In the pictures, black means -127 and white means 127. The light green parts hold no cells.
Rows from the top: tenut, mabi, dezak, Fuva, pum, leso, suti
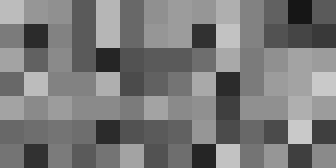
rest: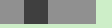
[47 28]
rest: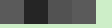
[-37 -17  41  -4  16  35  28]
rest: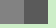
[ 54 -23  22  28 -78  66   2 -45 -58 -70]
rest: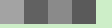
[-90 -45 -37 -37 -17  41  -4  16  35  28]
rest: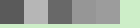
[-78  66   2 -45 -58 -70]
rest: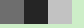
[-11  22 -64  10]

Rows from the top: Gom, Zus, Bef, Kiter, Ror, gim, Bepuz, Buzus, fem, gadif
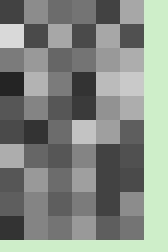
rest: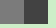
[12]
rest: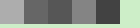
[-47]
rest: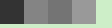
[-33 -11]
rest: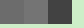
[39]
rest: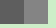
[-33  -4 -61  12]
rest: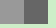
[-11  25  45]
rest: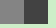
[-47]

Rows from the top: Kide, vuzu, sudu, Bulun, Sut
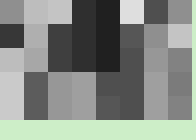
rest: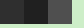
[23  2]
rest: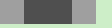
[-4]
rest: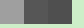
[31  2]
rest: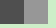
[2]
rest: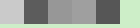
[-48  31   2]
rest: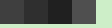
[23  2]

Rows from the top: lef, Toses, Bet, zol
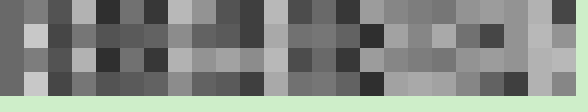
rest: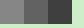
[49  6]
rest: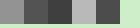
[-22 -72  27   6  -2  -8  19  27  19  49 -57]
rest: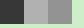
[ 35  13  57 -51 -22 -72  27   6  -2  -8  19  27  19  49  57]
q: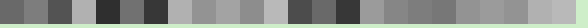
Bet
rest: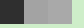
[ 35   6 -29 -64  49   6]
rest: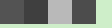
[-22 -72  27   6  -2  -8  19  27  19  49 -57]

